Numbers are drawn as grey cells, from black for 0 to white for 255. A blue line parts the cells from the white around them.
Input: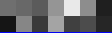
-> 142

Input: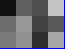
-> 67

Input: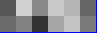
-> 180

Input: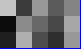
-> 71

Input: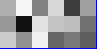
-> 190

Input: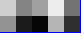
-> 236

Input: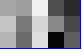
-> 137

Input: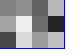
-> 110
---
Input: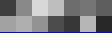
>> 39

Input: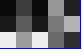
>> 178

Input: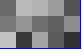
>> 141

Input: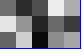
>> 58

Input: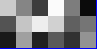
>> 117

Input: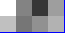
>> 178
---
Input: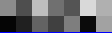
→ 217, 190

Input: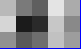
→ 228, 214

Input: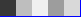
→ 240, 217

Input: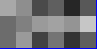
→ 198, 168

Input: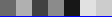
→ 225, 204

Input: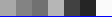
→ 250, 182

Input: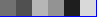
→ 217, 182

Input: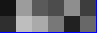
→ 190, 170

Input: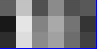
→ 229, 221
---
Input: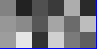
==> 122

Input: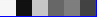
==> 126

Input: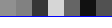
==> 17

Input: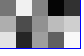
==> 96

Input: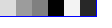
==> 243

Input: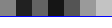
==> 154

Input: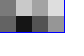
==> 83

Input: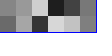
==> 194

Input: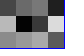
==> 169

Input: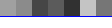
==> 196
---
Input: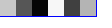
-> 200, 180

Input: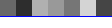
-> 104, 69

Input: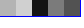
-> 180, 82

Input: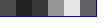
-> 77, 98

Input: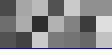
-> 75, 193

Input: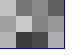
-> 193, 173

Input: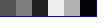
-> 84, 4
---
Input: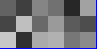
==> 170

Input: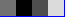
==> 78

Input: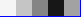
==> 133

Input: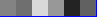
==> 217

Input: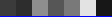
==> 142

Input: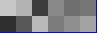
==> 185
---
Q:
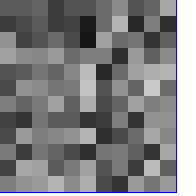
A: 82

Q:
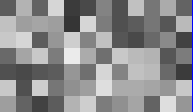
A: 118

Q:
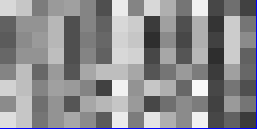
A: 71

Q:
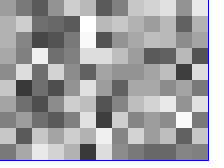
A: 226

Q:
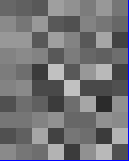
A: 124

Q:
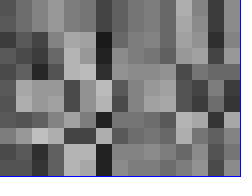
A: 132
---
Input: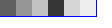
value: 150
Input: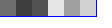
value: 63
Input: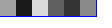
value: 26
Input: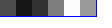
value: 22
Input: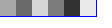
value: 106
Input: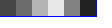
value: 109
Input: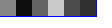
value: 14
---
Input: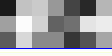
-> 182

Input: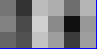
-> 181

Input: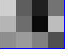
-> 115

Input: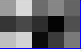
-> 100

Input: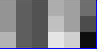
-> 110

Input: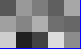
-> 167

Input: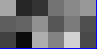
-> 152

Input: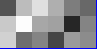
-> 104

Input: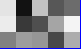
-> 108
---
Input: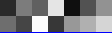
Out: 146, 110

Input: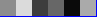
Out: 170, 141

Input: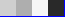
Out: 41, 207

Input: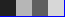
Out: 215, 33

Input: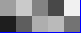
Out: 241, 30

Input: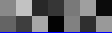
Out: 11, 100

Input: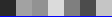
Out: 197, 41

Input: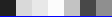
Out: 143, 33
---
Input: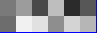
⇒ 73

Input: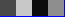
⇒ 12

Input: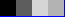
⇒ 213

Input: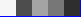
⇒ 164

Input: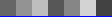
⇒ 190

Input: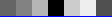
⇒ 181
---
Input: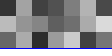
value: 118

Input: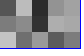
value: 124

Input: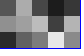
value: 138

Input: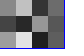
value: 94

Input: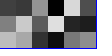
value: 142

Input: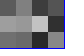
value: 136

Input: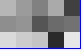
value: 231
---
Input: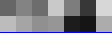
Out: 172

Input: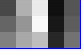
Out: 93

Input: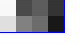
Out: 24

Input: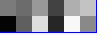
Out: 137

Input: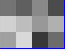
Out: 176

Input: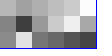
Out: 168

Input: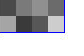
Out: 205

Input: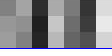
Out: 233

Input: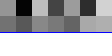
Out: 175
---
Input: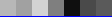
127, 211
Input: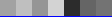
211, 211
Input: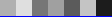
160, 223
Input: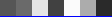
65, 251
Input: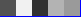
49, 241
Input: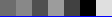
156, 223
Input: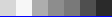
141, 247
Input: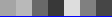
56, 221
